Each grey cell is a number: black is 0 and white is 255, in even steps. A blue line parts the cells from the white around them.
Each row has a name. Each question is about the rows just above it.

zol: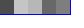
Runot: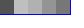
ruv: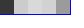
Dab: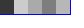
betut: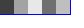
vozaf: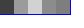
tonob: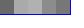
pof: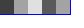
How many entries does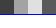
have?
4
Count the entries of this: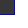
1

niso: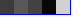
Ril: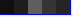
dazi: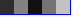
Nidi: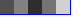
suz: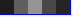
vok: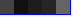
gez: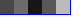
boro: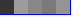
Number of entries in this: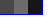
3
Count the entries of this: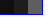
3

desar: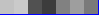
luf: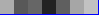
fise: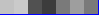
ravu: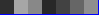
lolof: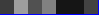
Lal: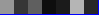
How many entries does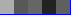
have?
5
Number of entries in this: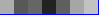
7
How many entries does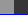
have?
2
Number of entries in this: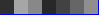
7

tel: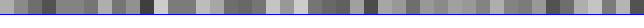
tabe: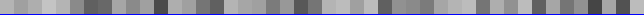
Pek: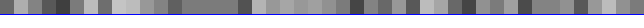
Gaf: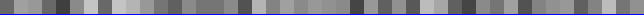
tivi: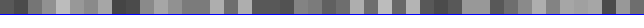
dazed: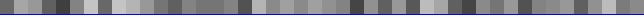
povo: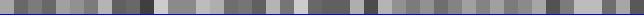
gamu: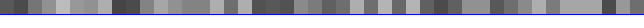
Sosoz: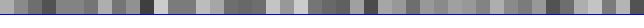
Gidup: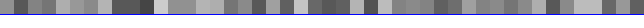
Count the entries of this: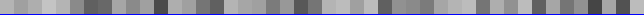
46
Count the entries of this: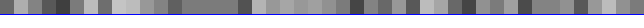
46
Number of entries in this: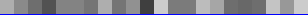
22
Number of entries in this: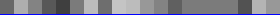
20
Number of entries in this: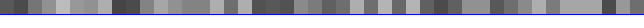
46
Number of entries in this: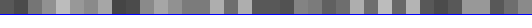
38

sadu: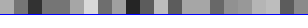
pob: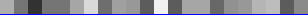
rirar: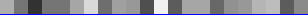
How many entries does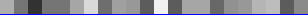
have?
22
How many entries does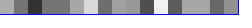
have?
17

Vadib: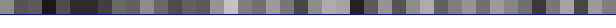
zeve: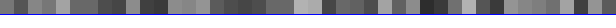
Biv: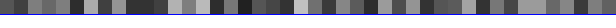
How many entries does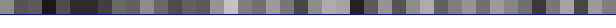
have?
44
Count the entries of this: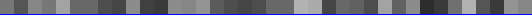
38
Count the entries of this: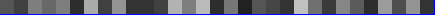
31
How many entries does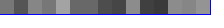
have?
15
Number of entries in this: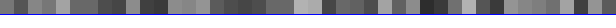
44
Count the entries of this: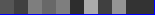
11

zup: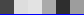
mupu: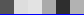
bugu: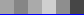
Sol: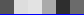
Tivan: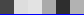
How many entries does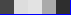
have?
5
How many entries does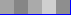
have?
5
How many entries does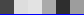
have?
6
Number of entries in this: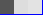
3
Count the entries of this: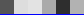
6
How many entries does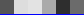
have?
6
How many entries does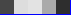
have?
5

